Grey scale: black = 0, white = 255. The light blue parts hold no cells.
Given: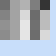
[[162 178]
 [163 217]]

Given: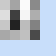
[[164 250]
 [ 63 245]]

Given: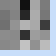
[[135  17]
 [131  38]]

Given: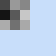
[[153 135]
 [ 89 199]]

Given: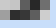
[[197  94]
 [ 46  55]]

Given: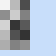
[[186  77]
 [204 129]]

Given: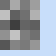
[[169 124]
 [ 96 112]]

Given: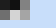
[[ 17 130]
 [212 165]]
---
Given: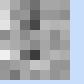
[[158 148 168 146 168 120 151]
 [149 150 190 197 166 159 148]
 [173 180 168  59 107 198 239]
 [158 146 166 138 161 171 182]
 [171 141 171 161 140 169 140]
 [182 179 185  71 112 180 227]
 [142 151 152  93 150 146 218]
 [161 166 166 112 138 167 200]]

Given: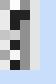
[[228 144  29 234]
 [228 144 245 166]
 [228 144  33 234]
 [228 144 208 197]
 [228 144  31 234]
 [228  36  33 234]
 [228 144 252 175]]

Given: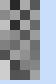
[[162  85  83 206]
 [133 128  67 206]
 [116 144 160  80]
 [110 156 108 128]
 [156  88 139 153]
 [104 171  46 192]
 [162  71 160 137]
 [ 88 171  40 177]]

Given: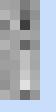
[[149 109 161 175]
 [179 224 165 146]
 [173 201 163 152]
 [166 191 160 159]
 [167 191 166 154]
 [146 101 162 178]
 [162 167 163 157]
 [154  62 185 126]
 [145 104 165 180]
 [156 124 160 164]]

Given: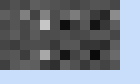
[[ 83  67  79  57  81  97  47  61  94  98  89  63]
 [106  79  10  88  67  20  79 168  99  61  87  82]
 [ 93  44  54  52  87  85  56  76  77  76  61  69]
 [ 70  87  86  74  71  80  77  75  90  71  92  79]
 [ 93  55  19  87  57  13  76 198  93  72  85  71]
 [140  39  59  92 124  99  77 130  67 128  85  95]
 [ 71  82  84  76  68  77  82  88  94  71  81  69]]

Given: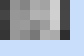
[[ 46 171 176 120 140 152  53]
 [ 70 204 157 137 155 152  56]
 [ 70 208 175 178 148 151  68]
 [ 68 207 163 170 133 147  58]]
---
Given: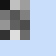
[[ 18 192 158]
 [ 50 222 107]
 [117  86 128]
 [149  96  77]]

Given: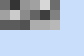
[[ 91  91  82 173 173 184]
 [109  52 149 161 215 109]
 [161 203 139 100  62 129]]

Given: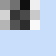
[[150 113  15 239]
 [181  83  44 249]
 [211  53  74 201]]

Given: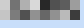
[[197 124  81 145 103 145 186  60]
 [206 115 176 217  40  81  93 157]]

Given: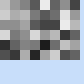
[[ 47  99 131 122  28 110 193 163]
 [ 80  56 173  37 163 205  80  99]
 [143 143 163  89  68  68 235 184]
 [193 153 131  89 235  99 143  68]
 [205 173 184 122  89 110 225 153]
 [215 122 143 215 153 184  56  99]]

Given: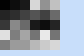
[[  2  13  25 215 146 193]
 [ 36  46  65  84  65 106]
 [ 55 137 106  25  13  36]
 [126 155 155 184 203 215]
 [224 126 165 116 233 116]]
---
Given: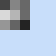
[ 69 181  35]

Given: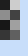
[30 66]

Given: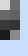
[217  97]

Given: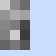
[203 172  71]

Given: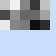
[197 144 123]

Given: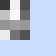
[ 57 249 151]

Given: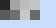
[ 38 111]
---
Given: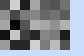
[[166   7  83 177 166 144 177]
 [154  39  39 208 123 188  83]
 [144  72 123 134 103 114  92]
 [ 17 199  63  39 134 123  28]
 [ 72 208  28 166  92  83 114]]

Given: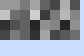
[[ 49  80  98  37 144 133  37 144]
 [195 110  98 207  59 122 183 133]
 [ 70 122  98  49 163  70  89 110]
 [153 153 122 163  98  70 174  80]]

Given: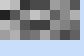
[[ 33  86 148 194 167  97 139 176]
 [185 158  86  63  63 148 130 108]
 [158 176 108 118 167 118  74  97]
 [205 185  52  74  74 158 139  86]]

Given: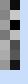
[[161   1]
 [142  12]
 [152  21]
 [180  75]
 [171  87]
 [120 190]
 [132 200]]

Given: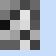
[[116  51 228  71]
 [ 94  94 217  62]
 [148 128  71 104]
 [181 160  51 172]
 [ 16 193 217  83]]

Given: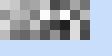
[[187 115 103 137  85 146  63 220  73]
 [220 157 137 199 103  63  32 220  85]
 [146 187 176 125 251 166 251  94 187]
 [211 199 157 166 199  73 103 166 115]]

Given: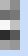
[[ 44  89]
 [110 120]
 [182 141]
 [161 151]
 [247 193]]
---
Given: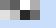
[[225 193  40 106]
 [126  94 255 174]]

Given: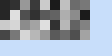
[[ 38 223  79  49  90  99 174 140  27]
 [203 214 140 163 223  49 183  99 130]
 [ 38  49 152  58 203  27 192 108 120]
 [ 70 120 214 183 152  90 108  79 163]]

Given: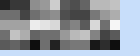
[[ 34  56  56 142 153 205  90  78 100 185 185 194]
 [111 111  68 111 131 142  78  68  68 120 153 173]
 [ 90 100  78  14 111  34 111 120 120  24  45  14]
 [162 162 162 236 227 216 111 131  90 216 111 246]
 [111 194 173 100 111 111 153 185 194 131  68  90]]

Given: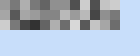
[[205 121  70  50 100 175 109 216  89 196 166 109]
 [166  89 166 155 133 133 185 155 185  70 144 121]
 [155 121 175 121 100 144 144  80 205  80 196 205]]

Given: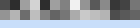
[[148 180 109 190 129 100 118 171 201 190 180  77  89 100]
 [ 77  45 159 211  45 159 129 241 148  89 138  55  67 118]]

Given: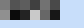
[[144  11  35 201 103  23]
 [123  83  93  64 114  73]]

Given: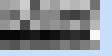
[[  8   8  17  26   8  17  35  45  35 249]
 [147 170  73 170 135 147 135 170 124 182]
 [ 94  85 112  94  94 103 124 103 124 147]
 [124 103 182 112 135 135  73  64  85 159]
 [159 170 205  85 182 159 194 182 194 112]]

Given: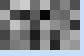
[[174  68  37  91   7 112 103 163]
 [ 68 131 103  28 142  59 142 174]
 [ 91 122 131  49 163  37 163 151]
 [103 193 151  68 174 142 122  49]
 [ 79 184 204 112 184  91 131  79]]
